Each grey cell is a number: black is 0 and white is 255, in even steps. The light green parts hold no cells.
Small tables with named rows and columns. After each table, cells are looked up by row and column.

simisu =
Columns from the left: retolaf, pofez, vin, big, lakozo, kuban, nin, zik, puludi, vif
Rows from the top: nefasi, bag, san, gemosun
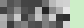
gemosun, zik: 104
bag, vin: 138
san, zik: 208
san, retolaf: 179
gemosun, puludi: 71
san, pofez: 120
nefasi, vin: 98
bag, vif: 229
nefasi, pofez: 83
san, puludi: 53
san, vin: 202
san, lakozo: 111
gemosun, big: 130
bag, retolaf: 66
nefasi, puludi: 206
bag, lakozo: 70
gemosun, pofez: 60
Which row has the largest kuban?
san

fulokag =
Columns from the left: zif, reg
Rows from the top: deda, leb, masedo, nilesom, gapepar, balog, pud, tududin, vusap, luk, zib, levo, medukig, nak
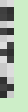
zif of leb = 63
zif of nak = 46
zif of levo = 50
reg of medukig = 52
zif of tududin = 67
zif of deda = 206
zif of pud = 221
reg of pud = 65
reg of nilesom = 218

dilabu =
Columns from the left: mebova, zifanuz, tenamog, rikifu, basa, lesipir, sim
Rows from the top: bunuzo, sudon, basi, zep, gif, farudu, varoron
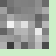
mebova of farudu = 159
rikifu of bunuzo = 128
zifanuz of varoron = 59
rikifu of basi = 144
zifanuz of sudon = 110
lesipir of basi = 100
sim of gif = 127
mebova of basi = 133

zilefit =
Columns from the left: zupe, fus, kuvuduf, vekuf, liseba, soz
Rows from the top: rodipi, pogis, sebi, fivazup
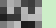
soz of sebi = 188
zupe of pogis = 60
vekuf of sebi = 179
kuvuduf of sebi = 55
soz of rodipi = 104
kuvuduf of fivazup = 189
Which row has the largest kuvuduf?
fivazup

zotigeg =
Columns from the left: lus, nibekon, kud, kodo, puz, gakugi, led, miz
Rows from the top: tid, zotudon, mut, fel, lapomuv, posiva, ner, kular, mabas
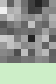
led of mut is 128
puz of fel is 193
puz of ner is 147
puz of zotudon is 62
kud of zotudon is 184
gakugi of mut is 160
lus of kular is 136
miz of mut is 177
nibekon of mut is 196
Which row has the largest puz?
fel

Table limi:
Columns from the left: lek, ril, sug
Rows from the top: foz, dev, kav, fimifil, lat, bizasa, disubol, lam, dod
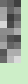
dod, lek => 105
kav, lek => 166
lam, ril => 173
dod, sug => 217
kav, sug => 94
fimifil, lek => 215
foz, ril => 92
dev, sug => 129
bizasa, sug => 71
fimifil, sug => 128
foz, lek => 107
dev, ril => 101
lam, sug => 172
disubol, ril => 100

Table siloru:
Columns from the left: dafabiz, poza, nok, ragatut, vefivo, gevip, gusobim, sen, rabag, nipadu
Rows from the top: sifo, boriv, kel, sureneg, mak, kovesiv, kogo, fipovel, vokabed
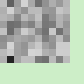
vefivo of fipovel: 212
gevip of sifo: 111
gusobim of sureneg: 119
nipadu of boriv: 186
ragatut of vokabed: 190
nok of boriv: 168
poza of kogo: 211
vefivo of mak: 182
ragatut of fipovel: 151
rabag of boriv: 197
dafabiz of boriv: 175
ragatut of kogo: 148
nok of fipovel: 160
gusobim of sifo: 145
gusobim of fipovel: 176
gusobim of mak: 114

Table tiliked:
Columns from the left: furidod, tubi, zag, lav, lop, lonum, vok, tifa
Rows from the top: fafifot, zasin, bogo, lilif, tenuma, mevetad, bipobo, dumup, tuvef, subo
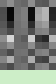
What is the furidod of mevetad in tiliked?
142
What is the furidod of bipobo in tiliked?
119
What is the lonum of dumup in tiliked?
126
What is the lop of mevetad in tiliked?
204
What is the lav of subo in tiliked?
116
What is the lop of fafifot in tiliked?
142
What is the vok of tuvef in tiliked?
64
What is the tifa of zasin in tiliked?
35
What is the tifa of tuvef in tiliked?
158
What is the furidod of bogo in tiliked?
78
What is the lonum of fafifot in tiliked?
92
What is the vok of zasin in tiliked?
181
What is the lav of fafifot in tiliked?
103
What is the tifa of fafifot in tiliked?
133
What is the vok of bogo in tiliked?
180
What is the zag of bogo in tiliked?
116
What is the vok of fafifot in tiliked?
87
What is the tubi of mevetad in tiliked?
213
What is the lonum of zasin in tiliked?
160

